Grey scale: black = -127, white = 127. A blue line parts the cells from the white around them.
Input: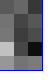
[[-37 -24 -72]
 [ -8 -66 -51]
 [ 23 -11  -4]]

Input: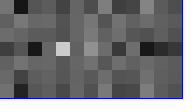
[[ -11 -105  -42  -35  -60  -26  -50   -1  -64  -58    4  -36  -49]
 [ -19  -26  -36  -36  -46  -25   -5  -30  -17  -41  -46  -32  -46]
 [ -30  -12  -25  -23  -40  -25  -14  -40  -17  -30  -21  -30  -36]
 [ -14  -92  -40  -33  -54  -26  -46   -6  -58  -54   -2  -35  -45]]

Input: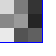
[[ 88  -4 -75]
 [106 -44 -31]]

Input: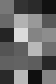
[[  -7  -76  -85 -110]
 [ -91   91    4   13]
 [ -30  -28  -34  -88]]

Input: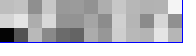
[[  62   66   15   71   25   27   18   46   71   55   50   51  116]
 [-123  -44   57    9  -20  -27   44   23   78   56   52  101   54]]

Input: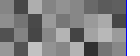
[[  5 -56  46   4  18   7 -22 -36 -32]
 [-46   3 -57   8  52 -59  35  56  27]]
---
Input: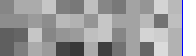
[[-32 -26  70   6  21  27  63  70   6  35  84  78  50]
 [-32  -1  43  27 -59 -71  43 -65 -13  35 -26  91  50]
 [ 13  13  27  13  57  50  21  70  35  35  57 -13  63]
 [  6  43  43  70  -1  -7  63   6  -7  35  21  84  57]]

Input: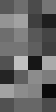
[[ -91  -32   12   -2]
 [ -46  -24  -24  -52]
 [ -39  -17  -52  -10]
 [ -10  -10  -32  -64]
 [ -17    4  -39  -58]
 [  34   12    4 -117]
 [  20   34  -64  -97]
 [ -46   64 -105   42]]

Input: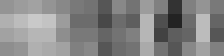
[[ 14  20  48  42  34   0   8 -41 -19 -12  42 -12 -41   8  34   0]
 [ 20  28  34  20   8  -6 -12 -41   8 -12  28   0 -76   0  20  -6]
 [ 34  42  54  54  14  -6  -6 -26 -12   0  54 -61 -33 -26  60 -41]
 [ 48  60  73  67  28 -19 -19 -55 -19 -33  54 -48 -92 -19  60 -26]]

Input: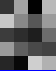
[[ -89 -119   79   49]
 [ -67  -82  -97  -19]
 [  27  -32  -54  -61]
 [  71    8  -40   27]
 [ -75   35 -126   57]]

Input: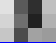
[[ 70 -51  34  27]
 [ 97 -37 -80  63]
 [ 84 -16 -94  49]]

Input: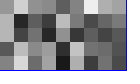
[[  54  -88  -33  -66   60   -5  -53  -25   -5]
 [  54  -59  -13  -88   17  -72  -33  -59  -39]
 [ -39   60   10   29  -80   67  -13  -19  -45]
 [  23   80   17   10  -33    3  110   47   35]
 [   3   88  -19   35 -102   47  -66  -13  -53]]

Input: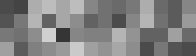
[[-52 -59  45  61  39  61   6 -14 -21  -7  45 -21 -36   6]
 [ 32 -36   0  13  26  74  32  19  39  13 -52  -7 -44 -52]
 [ -7 -14  13  80 -74   6   0   0  53  19 -29 -29  32 -21]
 [-44  -7  53 -29  39  13 -29 -14 -52   6  53 -14 -36  26]]

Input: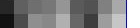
[[-109  -52   15    8   48  -24  -66   29   70]
 [ -88  -31  -16   -8   21  -37  -45    0   41]]

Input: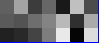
[[ -94  -86  -59   -2  105 -122   92]
 [ -37  -44  -17    4   57  -80   42]
 [ -31   35  -67  -24 -102   64  -52]]
